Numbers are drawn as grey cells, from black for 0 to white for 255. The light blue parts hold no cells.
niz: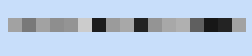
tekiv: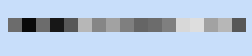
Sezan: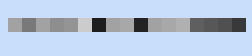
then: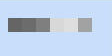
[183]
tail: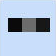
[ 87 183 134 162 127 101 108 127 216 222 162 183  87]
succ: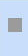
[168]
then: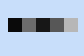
[134]
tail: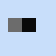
[108  23  87 183 134 162 127 101 108 127 216 222 162 183  87]

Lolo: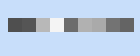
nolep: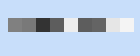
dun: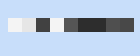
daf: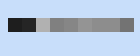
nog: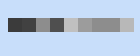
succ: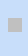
[156]
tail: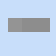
[115]
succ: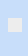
[93]
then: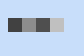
[156]

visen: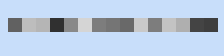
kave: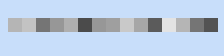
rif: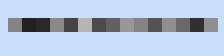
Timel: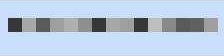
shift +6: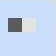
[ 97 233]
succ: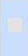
[181]

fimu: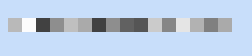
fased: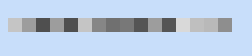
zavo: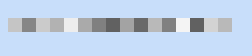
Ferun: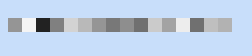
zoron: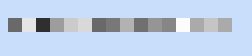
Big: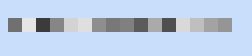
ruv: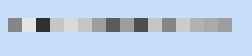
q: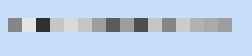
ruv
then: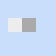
[128]
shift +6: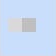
[223 197]
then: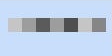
[203]
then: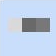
[178]

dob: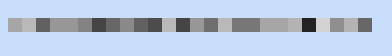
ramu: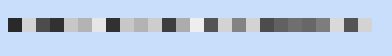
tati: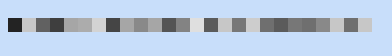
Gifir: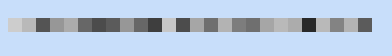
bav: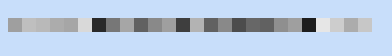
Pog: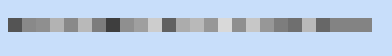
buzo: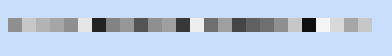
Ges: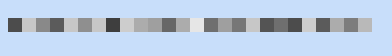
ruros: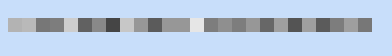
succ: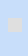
[91]
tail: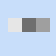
[119 199  84 111  76 205  91 172 125 185]
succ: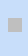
[185]

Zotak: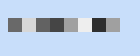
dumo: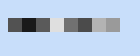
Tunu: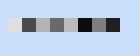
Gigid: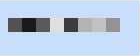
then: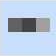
[238]
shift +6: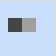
[ 75 166]
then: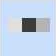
[194]
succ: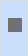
[75]

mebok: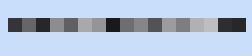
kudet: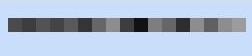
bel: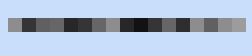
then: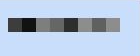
[156]
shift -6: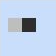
[184  40]
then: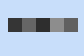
[141]
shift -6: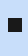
[19]
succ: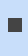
[89]
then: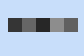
[169]

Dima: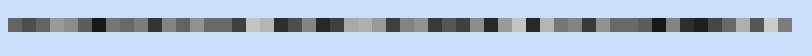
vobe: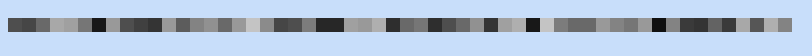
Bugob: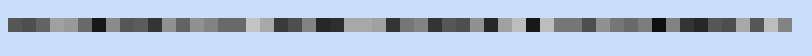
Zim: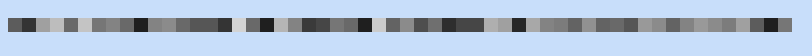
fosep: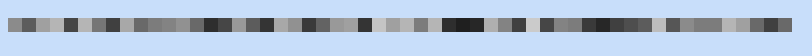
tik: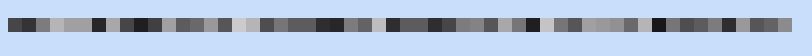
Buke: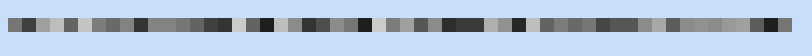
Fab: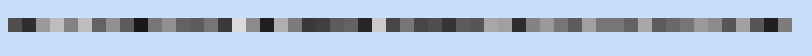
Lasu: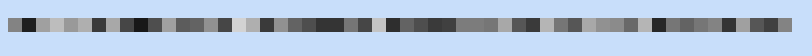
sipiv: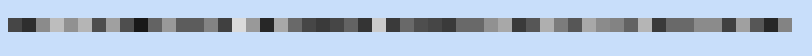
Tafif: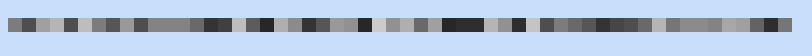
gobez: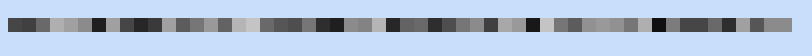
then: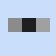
[70]
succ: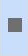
[46]

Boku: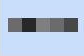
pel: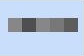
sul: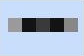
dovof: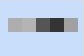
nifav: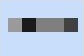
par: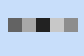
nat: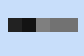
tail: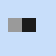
[127 127  65]
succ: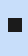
[127]
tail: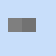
[114]
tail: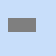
[65]
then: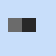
[127]
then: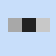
[141]
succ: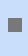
[93]

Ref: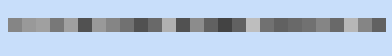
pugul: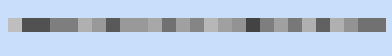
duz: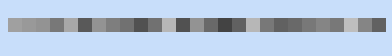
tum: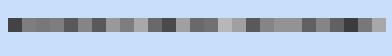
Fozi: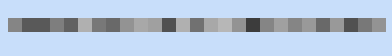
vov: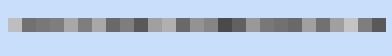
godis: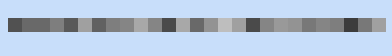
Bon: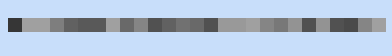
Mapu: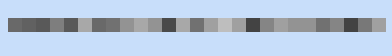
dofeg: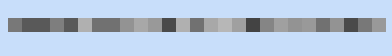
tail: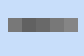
[120 190 133  97]
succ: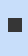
[160]
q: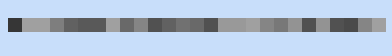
Bon
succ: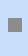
[97]
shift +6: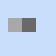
[174 111]
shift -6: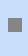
[127]

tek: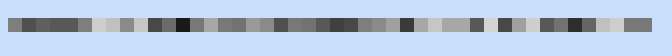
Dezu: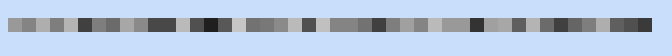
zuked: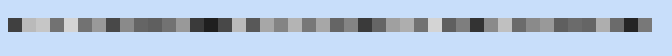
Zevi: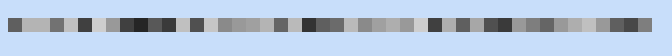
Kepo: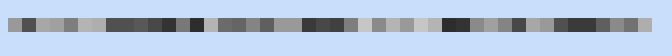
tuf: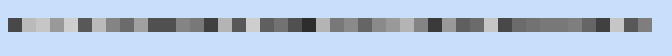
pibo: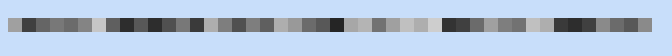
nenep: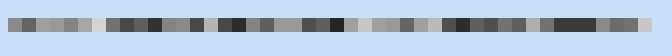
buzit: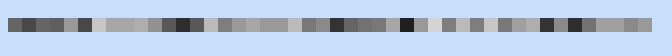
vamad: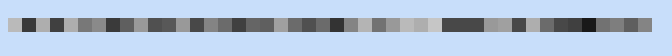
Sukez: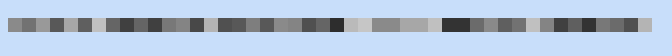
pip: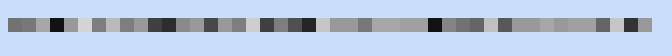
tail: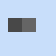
[ 95 153  72 198 167 167 174 145  88  45  88 186 126 153 167 153 153 186
 120 138  51 101 114 120 167  31 153 212 126 186 126 198 120 160 174  51
 138  45 114 160 160 138 153]
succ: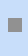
[88]
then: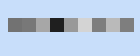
[198]

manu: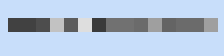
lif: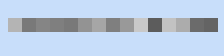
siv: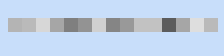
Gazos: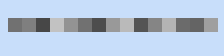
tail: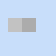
[107 100]
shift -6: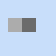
[166 101]
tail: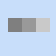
[ 92 194 172 107 100]
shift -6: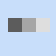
[ 86 160 216]
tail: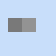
[166 127 153 201  92 194 172 107 100]
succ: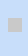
[92]
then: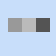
[133]

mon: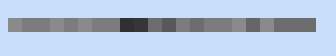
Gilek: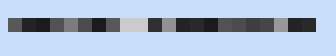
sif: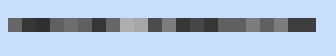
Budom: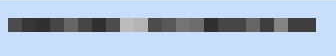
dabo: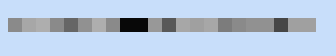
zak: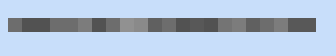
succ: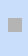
[76]
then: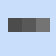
[109]
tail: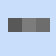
[124 124 138 102 138 109 109 109]
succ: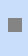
[62]

